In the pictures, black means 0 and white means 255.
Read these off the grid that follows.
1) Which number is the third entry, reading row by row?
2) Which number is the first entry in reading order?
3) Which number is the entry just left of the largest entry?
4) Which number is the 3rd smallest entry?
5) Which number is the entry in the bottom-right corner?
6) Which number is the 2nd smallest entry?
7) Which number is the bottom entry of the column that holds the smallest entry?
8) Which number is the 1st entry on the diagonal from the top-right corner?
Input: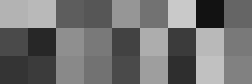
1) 93
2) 179
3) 114
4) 46
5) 129
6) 39
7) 193
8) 101

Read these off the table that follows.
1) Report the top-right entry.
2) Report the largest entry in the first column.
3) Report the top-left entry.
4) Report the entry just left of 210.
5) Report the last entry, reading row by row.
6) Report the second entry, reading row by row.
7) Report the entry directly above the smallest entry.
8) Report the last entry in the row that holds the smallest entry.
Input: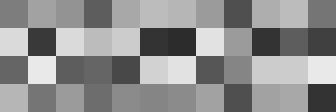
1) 117
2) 218
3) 125
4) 72
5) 51
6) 162
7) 182
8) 64

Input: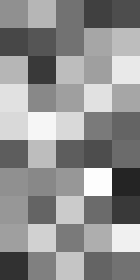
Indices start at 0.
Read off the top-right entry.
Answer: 77
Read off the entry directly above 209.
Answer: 100
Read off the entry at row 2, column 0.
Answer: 182
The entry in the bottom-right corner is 114
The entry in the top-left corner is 144
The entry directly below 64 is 166
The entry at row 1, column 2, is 114
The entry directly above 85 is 182
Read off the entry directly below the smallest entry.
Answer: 57
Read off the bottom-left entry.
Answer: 49
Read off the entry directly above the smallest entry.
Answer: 107
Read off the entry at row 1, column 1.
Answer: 85
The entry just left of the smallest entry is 253

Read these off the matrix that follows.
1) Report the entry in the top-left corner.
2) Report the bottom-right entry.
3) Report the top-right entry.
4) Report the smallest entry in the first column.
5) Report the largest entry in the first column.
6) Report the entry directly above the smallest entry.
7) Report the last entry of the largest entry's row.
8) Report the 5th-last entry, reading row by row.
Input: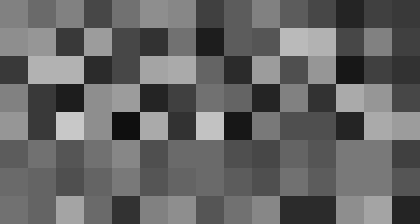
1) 129
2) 36
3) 57
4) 57
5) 150
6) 156
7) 156
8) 43
